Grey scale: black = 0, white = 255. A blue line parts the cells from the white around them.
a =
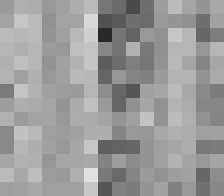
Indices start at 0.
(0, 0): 155
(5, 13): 180
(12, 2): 189
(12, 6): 225
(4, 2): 182
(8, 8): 148
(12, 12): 158
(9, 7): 174
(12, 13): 161
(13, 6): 200
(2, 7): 41
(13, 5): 159
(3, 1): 175
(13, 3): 159
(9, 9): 152
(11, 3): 150
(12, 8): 105
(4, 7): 93
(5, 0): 179
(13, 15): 135
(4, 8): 109
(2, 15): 125
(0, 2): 173
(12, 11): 147
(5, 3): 152
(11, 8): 157
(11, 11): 161
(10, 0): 137
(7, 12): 179
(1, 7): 81
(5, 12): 179
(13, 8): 129
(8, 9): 159
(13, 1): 162
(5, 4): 160
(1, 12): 149
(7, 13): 172

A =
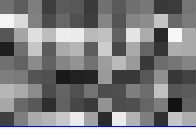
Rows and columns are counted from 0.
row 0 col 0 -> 113
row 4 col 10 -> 57
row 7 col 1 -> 105
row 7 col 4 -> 98
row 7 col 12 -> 18
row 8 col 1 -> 127
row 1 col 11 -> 197
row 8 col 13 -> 173
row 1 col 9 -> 133
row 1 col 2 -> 129
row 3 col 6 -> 93
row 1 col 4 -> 103
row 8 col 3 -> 180
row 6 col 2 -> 140
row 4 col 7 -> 157
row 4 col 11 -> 109
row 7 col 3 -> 45
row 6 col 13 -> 91
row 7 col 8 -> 77
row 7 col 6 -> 58
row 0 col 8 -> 89
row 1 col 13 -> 123
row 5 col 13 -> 66
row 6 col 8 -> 79
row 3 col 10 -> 101
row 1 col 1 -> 218
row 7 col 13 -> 96
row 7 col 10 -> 101
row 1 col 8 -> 84
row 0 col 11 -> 57
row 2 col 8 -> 98
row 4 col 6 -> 114
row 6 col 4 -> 100
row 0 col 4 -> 91
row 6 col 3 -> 76
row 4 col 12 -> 118

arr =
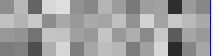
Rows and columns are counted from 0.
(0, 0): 142
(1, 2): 200
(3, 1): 129
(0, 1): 184
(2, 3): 196
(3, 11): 213
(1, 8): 191
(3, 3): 176
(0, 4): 222
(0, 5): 145
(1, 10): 210
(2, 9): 173
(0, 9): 121
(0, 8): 156
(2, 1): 148
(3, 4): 213
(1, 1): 179

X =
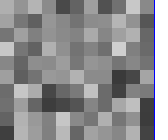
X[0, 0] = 175
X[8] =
[99, 178, 153, 129, 198, 137, 118, 176, 118, 145, 60]
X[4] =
[135, 101, 142, 139, 157, 119, 149, 143, 117, 135, 115]
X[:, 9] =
[200, 146, 177, 128, 135, 71, 130, 191, 145, 178]
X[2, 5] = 131
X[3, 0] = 199
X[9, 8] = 135
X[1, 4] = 136
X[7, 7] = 107
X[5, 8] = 58
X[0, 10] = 137
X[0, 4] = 73
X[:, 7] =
[81, 142, 134, 111, 143, 139, 107, 107, 176, 149]
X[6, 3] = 71
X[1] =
[162, 119, 96, 150, 136, 115, 140, 142, 181, 146, 86]
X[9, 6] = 162
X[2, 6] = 170
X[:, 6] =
[159, 140, 170, 131, 149, 139, 193, 133, 118, 162]
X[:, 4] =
[73, 136, 138, 144, 157, 149, 103, 70, 198, 185]
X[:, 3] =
[139, 150, 147, 176, 139, 153, 71, 61, 129, 128]

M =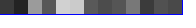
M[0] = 57
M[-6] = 76
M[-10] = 87
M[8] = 85

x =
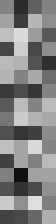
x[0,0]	131
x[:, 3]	[131, 141, 88, 142, 47, 107, 131, 187, 169, 139, 131, 186, 162, 144, 126, 174]
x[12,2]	162
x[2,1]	218
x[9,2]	64
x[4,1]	179
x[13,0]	81
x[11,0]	65
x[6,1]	77
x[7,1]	186
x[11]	[65, 165, 128, 186]
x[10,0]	191
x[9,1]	53
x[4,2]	83
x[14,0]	202
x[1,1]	60
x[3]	[70, 206, 72, 142]

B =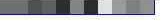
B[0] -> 112
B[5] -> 133
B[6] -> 44

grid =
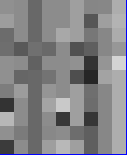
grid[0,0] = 144
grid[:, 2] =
[104, 104, 104, 112, 97, 104, 104, 104, 104, 104, 104]
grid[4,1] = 140
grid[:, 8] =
[173, 179, 172, 151, 212, 173, 173, 173, 173, 173, 173]
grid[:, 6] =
[134, 86, 119, 95, 51, 38, 111, 109, 54, 95, 95]
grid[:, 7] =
[135, 159, 135, 135, 149, 163, 135, 135, 135, 135, 135]
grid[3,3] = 105
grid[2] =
[108, 140, 104, 140, 168, 159, 119, 135, 172]
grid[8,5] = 159
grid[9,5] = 109
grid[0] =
[144, 140, 104, 140, 140, 159, 134, 135, 173]
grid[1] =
[157, 140, 104, 140, 140, 159, 86, 159, 179]
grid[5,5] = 78
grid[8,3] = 140
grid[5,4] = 140
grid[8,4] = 56
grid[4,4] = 140
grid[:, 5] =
[159, 159, 159, 81, 145, 78, 159, 159, 159, 109, 159]
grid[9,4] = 140
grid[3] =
[110, 89, 112, 105, 140, 81, 95, 135, 151]
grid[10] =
[59, 140, 104, 158, 184, 159, 95, 135, 173]
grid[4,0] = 144
